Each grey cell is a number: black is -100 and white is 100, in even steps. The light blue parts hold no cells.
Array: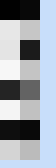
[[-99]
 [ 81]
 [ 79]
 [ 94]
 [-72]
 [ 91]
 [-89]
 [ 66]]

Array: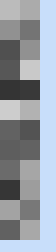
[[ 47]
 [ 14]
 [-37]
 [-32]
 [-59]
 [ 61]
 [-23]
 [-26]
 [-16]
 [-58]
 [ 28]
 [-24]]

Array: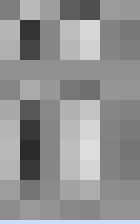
[[ -1  24 -38  19]
 [ 43   6  69  -6]
 [ 38   6  63  -2]
 [ 14  13  14  13]
 [  5  19 -14  17]
 [ 32   7  53   2]
 [ 42   6  67  -4]
 [ 46   5  73  -8]
 [ 42   6  68  -5]
 [ 23   9  35   9]
 [ 10  15   5  15]]

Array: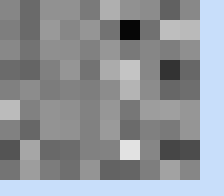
[[  5  14  -4  14 -24]
 [ -1  20  17 -95  49]
 [  7  12   1  -5  -1]
 [-16   0 -10  54 -60]
 [  0  -3  -1  41 -19]
 [ 47  15   2  -7  25]
 [  1  15   1 -16  -4]
 [-34 -18   1  77 -45]
 [ -9  -3  16 -21  27]]

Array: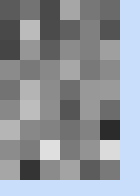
[[-29 -42  -7]
 [-43 -41   0]
 [-46 -27   0]
 [  9   7  -5]
 [-10  10  19]
 [  7  11  20]
 [ 42   2   2]
 [ 10  75  15]
 [ 30   9 -28]]

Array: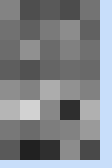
[[  3 -30 -10]
 [-11  -4 -24]
 [-15 -16 -12]
 [-26 -21 -18]
 [ 11  35   1]
 [ 42   7  38]
 [ -6  -2  21]
 [-30 -63 -43]]
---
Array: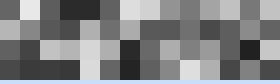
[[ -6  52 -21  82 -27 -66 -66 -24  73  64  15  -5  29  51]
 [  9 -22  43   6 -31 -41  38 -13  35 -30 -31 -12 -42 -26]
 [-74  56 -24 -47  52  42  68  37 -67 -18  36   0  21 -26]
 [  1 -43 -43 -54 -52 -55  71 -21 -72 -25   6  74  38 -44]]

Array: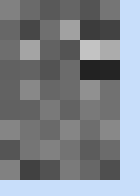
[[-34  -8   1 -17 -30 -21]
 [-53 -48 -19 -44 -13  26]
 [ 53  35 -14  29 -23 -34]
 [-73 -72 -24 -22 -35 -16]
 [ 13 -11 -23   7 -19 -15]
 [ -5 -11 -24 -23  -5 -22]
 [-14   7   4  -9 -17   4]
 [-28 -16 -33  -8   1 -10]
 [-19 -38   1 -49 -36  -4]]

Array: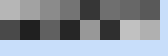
[[-19 -30  43  27   9  -9 -58 -13]
 [ 51  38 -43 -75 -25 -70  19 -63]]

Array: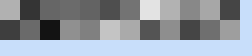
[[ 31 -46  39 -59 -20 -16 -22 -39 -10  78  40   7]
 [-13  24 -51 -17 -85  13   0  54  33 -34  11 -46]]

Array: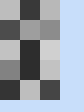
[[-55  44  48]
 [ 24  10 -40]
 [-65  63  52]
 [-65  52   2]
 [ 49 -46 -59]]

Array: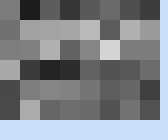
[[-38 -52  -3 -77 -27 -57 -30 -17]
 [ 38  21 -11  26  28  30  45 -28]
 [ -3  -2  -1   0  38 -23   4  66]
 [-31 -15  32 -54 -72 -65 -23 -35]
 [-19 -50 -43  -1   4   2  -8 -26]
 [-10 -36 -42  34 -20 -13 -17 -35]]
